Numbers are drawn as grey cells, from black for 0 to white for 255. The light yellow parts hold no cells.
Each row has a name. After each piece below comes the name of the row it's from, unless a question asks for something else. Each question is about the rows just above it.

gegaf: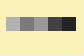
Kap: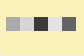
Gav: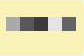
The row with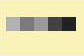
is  gegaf
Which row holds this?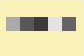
Gav
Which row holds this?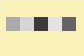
Kap
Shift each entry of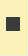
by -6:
[53]
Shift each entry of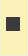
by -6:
[53]

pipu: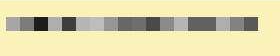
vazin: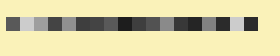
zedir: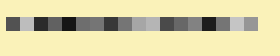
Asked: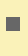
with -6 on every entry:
[97]
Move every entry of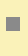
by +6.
[144]
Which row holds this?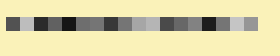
zedir
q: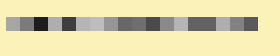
pipu
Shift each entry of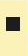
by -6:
[23]
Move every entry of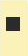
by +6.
[49]
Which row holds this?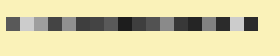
vazin

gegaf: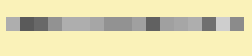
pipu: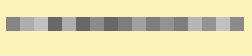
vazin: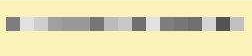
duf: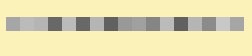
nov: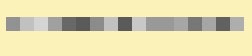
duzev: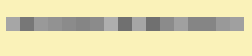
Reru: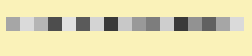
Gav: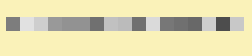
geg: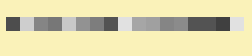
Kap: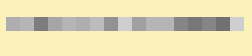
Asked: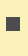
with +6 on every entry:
[83]
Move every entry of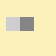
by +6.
[212 139]
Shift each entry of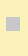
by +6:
[206]
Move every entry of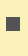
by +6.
[89]

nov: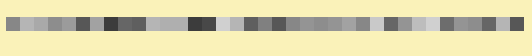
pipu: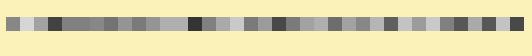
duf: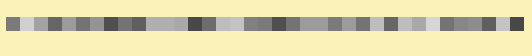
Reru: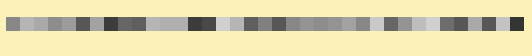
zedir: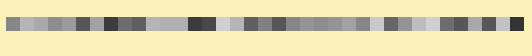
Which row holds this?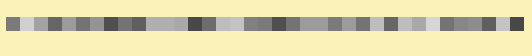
duf
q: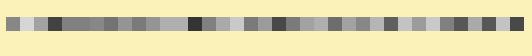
pipu
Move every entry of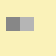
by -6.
[129 175]

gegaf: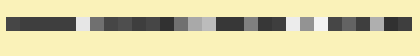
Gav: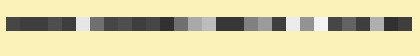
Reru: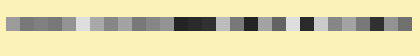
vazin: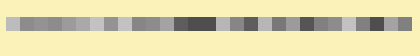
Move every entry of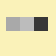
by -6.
[163 182  49]
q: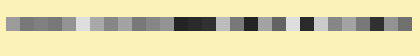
Reru
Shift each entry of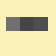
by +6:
[118  76  84]
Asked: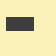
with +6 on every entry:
[68 68]
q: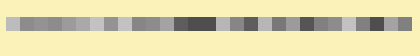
vazin
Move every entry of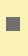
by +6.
[118]
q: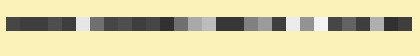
Gav

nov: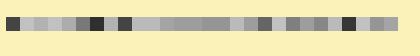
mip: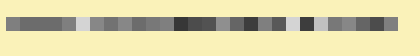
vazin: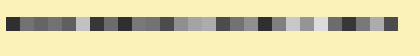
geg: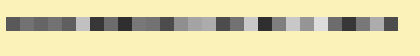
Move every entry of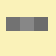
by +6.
[120 141 114]
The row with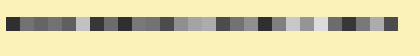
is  vazin

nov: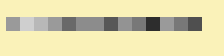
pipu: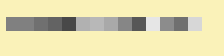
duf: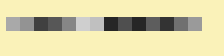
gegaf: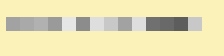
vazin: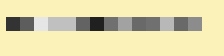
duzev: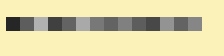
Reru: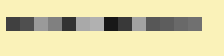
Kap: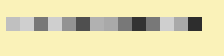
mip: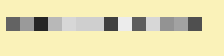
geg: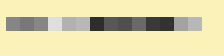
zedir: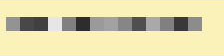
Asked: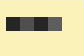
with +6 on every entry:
[44 85 44 99]
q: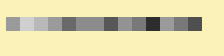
nov
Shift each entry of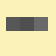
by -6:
[81 73 99]
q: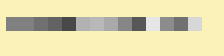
pipu

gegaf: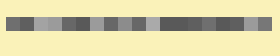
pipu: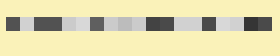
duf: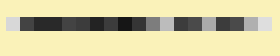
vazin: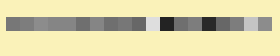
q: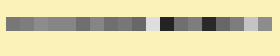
vazin
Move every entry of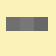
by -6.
[105 113  97]

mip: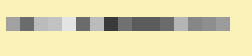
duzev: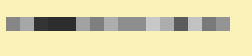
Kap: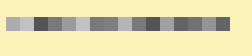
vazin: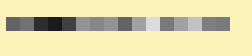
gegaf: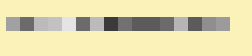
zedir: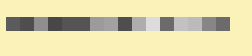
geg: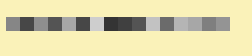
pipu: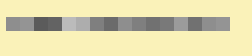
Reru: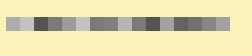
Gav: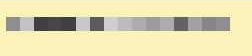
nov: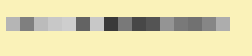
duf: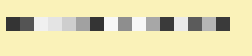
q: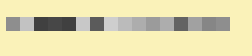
Gav
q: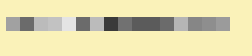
mip
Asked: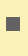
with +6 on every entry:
[105]
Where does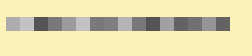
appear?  Kap
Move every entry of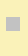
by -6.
[188]

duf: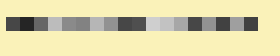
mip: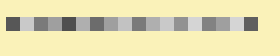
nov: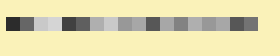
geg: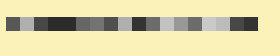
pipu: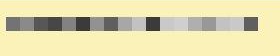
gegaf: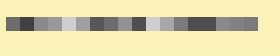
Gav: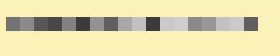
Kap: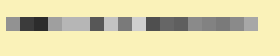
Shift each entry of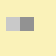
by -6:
[195 140]
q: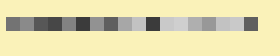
pipu
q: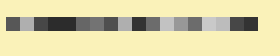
geg

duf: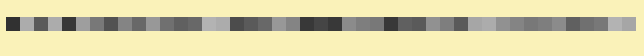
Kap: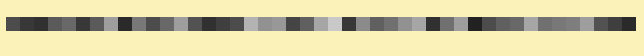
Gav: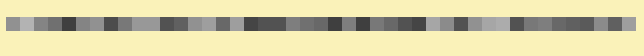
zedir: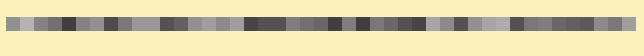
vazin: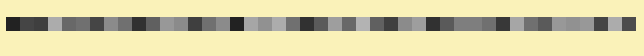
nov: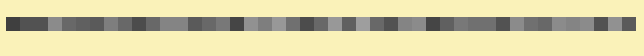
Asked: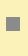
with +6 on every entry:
[145]
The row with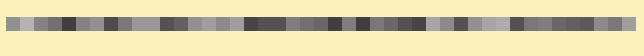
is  zedir
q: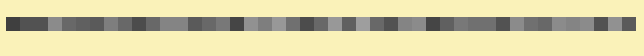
nov
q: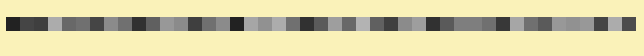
vazin
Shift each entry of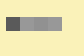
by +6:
[ 96 158 151 158]

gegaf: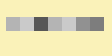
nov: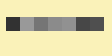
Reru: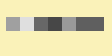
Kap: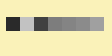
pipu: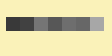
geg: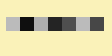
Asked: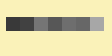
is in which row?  pipu
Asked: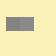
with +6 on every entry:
[138 145]

